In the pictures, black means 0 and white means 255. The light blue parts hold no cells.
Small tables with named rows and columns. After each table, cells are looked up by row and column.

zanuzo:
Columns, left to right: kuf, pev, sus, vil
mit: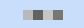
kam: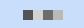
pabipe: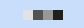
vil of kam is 185
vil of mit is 118
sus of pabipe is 152
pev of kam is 210
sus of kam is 108
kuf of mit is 185
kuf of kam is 84
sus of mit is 197
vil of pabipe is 31
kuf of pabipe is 226
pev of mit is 98
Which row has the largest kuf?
pabipe

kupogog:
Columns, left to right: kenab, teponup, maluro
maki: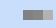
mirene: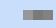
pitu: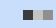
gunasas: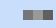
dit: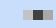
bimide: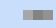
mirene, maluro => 130
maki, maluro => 178
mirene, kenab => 151
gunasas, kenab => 118
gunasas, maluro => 96
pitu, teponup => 196
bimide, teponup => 131
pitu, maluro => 143
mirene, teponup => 122
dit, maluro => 168
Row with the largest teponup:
pitu

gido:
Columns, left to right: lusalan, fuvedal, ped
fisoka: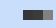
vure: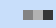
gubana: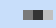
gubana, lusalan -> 122
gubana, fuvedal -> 52
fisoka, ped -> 129
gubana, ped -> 192
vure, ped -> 54
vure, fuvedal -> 178
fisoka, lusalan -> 55
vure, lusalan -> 131
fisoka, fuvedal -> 59

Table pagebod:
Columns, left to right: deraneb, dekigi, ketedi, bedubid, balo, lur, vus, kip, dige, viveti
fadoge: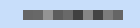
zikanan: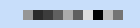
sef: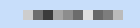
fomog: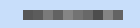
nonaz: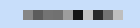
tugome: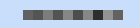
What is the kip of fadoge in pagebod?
67
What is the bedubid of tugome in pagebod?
83
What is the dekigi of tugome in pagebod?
84
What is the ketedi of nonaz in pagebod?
115
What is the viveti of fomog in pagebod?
99
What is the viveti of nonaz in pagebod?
190
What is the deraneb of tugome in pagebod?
98
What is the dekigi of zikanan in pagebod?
42

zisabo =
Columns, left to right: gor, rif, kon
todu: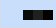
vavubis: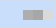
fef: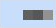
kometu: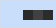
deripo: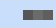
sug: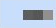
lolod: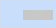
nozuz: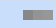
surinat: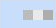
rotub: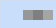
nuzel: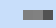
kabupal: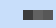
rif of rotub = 127
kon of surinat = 173
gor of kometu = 42
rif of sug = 87
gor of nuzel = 127
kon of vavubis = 218
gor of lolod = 199
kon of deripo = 95
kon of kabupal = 87
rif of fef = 87
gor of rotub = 151
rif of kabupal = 97
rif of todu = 32
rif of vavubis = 167
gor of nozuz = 135
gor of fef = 96
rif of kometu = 65
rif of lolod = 200

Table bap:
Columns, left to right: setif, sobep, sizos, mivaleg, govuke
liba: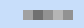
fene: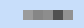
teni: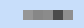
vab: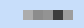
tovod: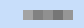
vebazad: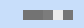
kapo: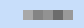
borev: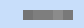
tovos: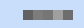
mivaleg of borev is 139
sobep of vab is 140
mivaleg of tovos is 159
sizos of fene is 141
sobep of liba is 112
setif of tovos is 97
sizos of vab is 147
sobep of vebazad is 115
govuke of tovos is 109
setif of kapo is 168
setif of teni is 150
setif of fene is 155
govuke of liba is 146

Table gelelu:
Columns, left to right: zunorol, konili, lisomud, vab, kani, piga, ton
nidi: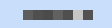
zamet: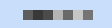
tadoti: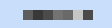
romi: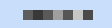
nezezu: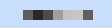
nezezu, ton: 95
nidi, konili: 79
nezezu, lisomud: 75
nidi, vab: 97
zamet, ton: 116
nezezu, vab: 159
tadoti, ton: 74
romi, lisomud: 89
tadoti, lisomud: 75
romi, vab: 159
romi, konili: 56
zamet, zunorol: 93

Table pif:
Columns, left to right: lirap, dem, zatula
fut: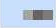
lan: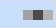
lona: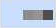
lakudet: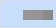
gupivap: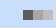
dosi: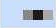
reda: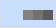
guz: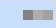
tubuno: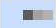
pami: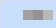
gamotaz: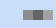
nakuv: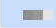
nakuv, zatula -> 227
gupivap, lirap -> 92
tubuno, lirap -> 92
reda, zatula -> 91
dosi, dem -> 28
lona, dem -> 148
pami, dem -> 147
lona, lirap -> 141
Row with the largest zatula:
nakuv

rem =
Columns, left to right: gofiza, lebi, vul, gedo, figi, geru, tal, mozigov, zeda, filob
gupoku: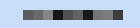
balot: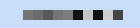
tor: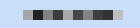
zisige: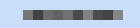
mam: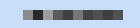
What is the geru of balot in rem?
18
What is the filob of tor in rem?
190
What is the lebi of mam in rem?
42
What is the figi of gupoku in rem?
81
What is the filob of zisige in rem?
134
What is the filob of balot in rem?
69
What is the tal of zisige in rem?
129
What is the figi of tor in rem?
168

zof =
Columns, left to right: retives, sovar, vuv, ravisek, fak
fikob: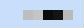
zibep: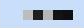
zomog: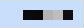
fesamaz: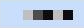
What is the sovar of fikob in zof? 196
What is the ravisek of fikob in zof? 20
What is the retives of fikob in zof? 190
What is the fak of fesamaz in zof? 13
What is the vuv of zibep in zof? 182
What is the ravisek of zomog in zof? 189
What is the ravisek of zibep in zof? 19
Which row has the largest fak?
fikob

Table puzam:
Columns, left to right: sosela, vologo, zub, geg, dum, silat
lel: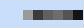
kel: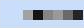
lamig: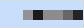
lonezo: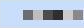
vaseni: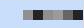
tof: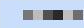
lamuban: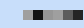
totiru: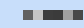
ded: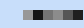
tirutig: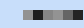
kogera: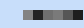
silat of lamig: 36
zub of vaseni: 143
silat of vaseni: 35
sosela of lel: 154
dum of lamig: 103
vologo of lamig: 27

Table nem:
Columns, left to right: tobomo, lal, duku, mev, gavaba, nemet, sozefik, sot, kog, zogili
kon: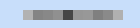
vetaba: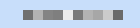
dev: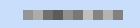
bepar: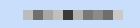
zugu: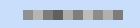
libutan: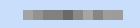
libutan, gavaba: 106
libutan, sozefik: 165
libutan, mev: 129
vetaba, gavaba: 235
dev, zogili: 129
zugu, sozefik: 188
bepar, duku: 167
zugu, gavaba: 172
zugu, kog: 176
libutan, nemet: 138
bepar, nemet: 178
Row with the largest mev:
bepar

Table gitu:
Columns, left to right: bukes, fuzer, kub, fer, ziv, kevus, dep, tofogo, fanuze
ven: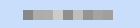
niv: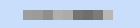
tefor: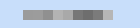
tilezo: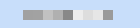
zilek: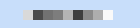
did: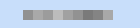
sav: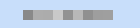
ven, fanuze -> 159
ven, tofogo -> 164
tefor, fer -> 179
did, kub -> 156
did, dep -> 122
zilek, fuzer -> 75
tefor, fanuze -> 182
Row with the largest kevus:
tilezo

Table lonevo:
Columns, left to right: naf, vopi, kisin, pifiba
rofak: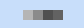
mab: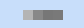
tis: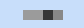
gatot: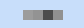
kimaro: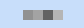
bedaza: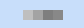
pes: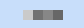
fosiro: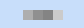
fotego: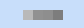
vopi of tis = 155
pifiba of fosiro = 203
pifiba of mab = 121
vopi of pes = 114
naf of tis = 155
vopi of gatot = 147
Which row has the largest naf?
pes

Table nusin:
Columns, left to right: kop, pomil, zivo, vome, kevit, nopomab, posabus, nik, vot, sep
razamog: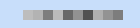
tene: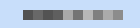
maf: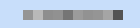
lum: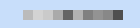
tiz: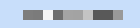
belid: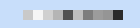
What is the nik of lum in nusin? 147
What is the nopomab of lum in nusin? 178
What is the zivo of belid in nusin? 208
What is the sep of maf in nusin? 83
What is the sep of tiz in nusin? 153
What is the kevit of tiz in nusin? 164
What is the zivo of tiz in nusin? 245
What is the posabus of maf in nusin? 146
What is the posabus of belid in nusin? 125
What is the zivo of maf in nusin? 142
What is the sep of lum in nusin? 79
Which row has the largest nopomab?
belid

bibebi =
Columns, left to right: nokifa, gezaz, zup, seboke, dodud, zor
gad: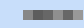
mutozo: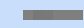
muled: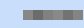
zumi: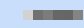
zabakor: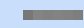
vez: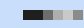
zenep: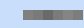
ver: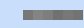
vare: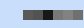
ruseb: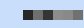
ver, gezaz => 132
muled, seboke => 137
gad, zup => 103
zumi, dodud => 102
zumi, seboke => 103
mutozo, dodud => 127
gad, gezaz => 93
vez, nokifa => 31
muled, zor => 132
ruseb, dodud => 137
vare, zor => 112
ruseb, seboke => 141
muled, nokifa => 135
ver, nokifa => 119
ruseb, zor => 113
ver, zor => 115
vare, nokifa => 89
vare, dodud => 130

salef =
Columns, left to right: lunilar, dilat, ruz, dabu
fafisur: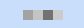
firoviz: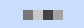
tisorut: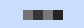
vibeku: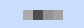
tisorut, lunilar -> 116
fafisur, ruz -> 114
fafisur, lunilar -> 163
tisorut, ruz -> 121
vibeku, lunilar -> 171
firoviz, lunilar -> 120
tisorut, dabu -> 36
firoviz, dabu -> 163
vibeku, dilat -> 78
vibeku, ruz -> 146
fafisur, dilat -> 196
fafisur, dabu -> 203
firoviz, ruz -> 67
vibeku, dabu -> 161
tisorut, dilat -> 54
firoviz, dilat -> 199
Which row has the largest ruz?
vibeku

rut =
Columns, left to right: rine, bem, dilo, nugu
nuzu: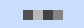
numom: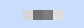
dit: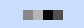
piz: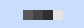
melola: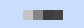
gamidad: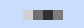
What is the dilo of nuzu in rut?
66
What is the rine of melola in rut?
196
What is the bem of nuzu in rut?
184
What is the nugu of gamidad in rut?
124
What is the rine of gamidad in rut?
209
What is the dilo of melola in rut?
61
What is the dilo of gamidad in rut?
49
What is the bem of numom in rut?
113
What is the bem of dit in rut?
180
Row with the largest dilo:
numom

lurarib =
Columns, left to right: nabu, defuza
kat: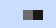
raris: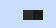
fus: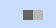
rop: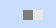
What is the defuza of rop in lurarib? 231
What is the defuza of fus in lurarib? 184
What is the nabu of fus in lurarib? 99
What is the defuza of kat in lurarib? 25
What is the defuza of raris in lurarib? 28
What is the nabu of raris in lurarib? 43
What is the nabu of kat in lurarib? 109
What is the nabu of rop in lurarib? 123

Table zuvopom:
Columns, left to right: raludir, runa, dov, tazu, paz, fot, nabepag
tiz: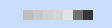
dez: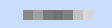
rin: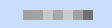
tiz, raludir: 191
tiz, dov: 209
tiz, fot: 112
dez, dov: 122
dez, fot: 193
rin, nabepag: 112
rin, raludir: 161
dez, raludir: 137
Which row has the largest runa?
tiz

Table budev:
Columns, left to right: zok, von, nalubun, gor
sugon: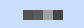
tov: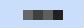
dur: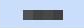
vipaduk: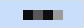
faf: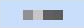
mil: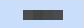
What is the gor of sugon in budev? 69
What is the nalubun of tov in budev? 94
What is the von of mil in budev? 67
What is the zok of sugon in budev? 82
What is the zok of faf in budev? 144
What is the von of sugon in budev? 91
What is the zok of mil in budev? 76
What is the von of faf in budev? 198

